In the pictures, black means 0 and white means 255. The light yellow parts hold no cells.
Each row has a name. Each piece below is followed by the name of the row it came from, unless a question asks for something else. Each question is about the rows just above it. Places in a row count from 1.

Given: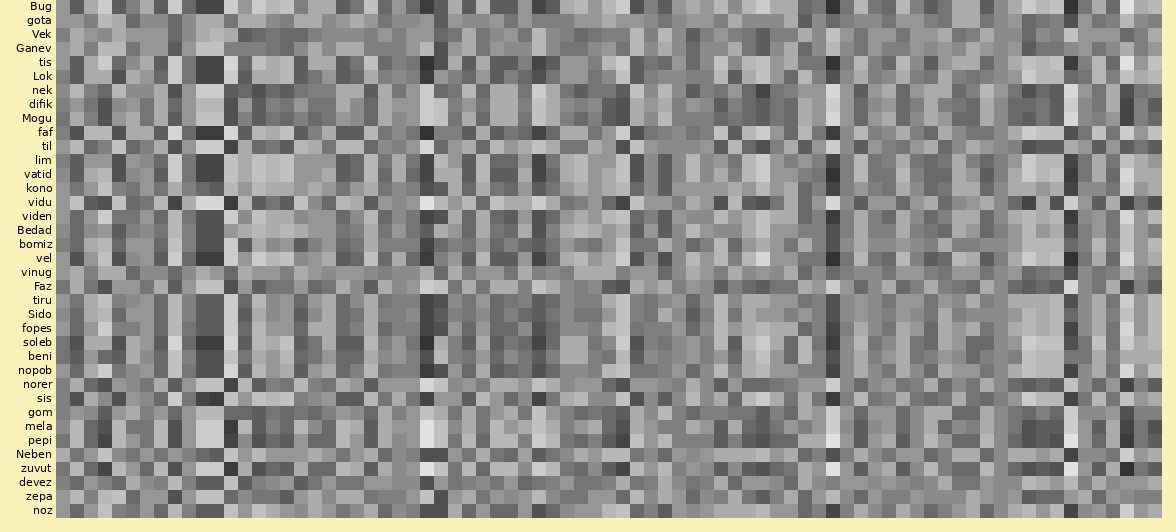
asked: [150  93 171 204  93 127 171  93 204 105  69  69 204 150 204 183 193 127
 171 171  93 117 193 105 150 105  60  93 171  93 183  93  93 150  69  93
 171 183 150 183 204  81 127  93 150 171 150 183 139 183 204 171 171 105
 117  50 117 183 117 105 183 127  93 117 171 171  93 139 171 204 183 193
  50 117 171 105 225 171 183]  Bug
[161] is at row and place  Neben, 34
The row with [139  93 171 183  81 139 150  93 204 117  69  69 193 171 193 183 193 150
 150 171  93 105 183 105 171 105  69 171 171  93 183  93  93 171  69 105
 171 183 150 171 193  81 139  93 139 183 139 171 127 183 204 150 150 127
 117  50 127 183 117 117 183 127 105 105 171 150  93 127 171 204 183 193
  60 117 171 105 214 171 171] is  vatid

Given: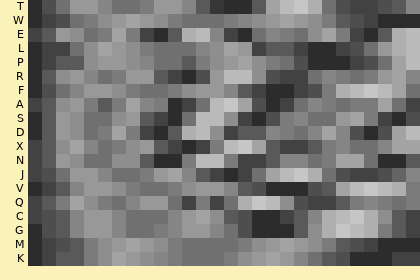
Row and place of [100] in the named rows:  J, 27
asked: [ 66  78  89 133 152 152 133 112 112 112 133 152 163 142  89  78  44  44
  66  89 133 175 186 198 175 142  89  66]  C
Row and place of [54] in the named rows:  T, 14
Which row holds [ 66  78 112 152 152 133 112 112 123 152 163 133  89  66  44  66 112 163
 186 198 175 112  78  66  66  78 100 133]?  J
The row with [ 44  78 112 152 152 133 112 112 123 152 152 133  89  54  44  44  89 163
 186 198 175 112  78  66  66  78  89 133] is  T
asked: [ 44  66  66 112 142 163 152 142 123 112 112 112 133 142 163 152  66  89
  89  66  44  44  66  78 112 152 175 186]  L

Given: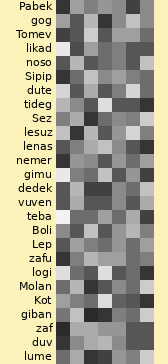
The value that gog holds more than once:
[138]
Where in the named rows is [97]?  Kot, 5
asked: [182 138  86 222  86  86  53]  tideg
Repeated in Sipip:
[109]
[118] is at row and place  giban, 1
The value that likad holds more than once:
[86]
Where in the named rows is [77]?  likad, 2

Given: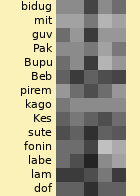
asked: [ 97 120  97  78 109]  Kes
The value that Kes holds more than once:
[97]
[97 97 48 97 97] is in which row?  dof
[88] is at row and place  sute, 5
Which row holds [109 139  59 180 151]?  Bupu
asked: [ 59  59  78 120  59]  lam
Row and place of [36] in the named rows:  labe, 3

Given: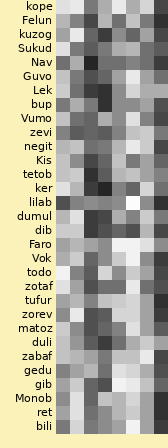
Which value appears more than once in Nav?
[112]
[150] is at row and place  duli, 2
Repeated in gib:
[101]

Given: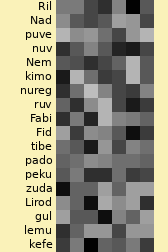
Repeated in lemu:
[150]
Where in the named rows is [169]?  Lirod, 4
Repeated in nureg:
[131]
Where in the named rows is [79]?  Nem, 2
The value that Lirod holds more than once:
[140]

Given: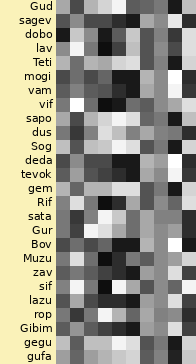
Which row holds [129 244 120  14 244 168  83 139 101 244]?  sif
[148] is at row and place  Gibim, 2
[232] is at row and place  sagev, 9
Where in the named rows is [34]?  gufa, 9

